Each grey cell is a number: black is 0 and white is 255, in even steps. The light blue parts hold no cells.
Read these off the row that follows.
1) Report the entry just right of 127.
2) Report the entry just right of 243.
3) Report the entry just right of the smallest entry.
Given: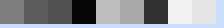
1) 93
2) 230
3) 189

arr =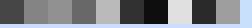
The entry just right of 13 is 223
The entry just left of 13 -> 50
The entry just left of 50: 186

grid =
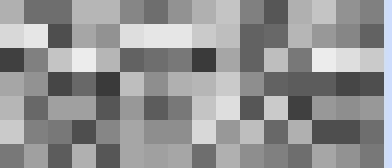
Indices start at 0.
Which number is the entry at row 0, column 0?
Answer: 174
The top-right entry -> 127
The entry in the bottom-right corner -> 119
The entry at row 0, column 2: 112
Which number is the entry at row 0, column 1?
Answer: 112
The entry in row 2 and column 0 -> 65
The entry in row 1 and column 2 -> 79
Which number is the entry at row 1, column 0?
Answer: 216
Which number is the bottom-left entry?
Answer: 119
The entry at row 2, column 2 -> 196
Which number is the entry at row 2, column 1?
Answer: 127

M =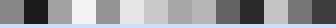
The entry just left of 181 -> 168
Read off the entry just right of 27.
161

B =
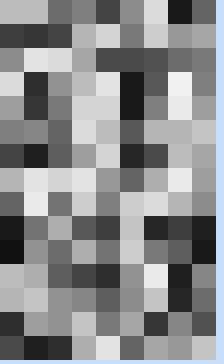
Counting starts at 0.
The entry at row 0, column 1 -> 188
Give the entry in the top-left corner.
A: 188
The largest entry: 240
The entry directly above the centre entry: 212
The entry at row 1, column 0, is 62
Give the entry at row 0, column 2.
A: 108
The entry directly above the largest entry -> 108
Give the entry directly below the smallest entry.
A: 188
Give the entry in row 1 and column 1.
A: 54
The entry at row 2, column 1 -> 227
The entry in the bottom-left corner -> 74
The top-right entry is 100
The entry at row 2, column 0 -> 140
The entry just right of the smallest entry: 146
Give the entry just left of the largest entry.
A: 87
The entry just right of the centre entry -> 100
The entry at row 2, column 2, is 219
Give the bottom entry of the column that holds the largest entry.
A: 152
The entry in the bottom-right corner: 196
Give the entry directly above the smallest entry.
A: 24
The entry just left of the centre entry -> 227
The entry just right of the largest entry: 127

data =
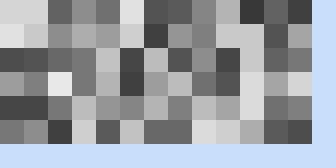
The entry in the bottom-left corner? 119
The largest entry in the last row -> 219
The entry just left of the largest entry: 127
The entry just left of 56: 180
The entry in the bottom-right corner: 77
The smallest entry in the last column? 64
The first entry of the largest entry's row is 157
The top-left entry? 213
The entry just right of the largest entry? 119
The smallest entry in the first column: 70
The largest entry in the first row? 225
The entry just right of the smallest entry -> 98
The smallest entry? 56
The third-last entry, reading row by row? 173
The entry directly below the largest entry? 119
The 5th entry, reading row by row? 112
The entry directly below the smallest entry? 201
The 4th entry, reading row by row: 141
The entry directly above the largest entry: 104
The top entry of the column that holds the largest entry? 98

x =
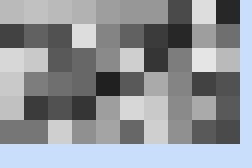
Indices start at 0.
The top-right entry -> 39
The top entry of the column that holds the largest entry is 221
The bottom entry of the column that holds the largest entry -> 89
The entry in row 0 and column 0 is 186
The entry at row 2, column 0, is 215
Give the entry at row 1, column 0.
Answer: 66
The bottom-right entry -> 74
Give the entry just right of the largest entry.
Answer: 186
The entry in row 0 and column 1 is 193
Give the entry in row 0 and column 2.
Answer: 186
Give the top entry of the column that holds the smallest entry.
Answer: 158
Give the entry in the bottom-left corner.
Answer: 118

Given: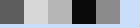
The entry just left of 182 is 215
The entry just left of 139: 10

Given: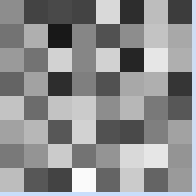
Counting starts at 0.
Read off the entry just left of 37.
210
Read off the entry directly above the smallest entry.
73
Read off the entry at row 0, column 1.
67
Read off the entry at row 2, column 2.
210
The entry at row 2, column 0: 154
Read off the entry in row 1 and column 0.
115
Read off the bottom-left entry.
189
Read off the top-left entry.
141
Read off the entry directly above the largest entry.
115
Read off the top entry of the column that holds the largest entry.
67
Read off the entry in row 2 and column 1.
115
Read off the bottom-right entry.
154
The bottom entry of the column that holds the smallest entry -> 67
